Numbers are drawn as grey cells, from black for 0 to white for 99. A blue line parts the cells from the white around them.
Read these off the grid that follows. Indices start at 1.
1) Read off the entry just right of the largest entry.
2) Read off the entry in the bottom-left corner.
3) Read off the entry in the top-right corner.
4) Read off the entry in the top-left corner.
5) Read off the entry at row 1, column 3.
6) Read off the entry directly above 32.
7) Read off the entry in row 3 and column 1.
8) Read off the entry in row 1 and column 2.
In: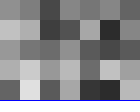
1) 35
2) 39
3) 39
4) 56
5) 28
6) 52
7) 59
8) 49
